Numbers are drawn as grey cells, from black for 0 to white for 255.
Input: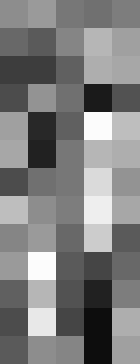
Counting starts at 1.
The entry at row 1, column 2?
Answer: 154
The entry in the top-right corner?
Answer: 125
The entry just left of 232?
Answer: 76
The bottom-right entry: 160
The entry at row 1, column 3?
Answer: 119
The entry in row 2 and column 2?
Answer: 90
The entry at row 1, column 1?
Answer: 141
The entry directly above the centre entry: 119
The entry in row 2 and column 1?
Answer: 104
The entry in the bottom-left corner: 90
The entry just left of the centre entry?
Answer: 112
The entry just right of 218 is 147
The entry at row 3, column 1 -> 61

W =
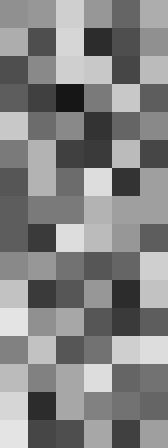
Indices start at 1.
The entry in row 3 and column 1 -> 78
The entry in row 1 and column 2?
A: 151
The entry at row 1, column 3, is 207
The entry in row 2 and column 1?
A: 173
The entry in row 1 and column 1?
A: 144
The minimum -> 22
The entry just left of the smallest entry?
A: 64
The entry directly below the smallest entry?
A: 137
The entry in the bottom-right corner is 159
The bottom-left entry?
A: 228
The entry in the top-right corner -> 173
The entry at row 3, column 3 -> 207
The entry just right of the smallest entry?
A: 122
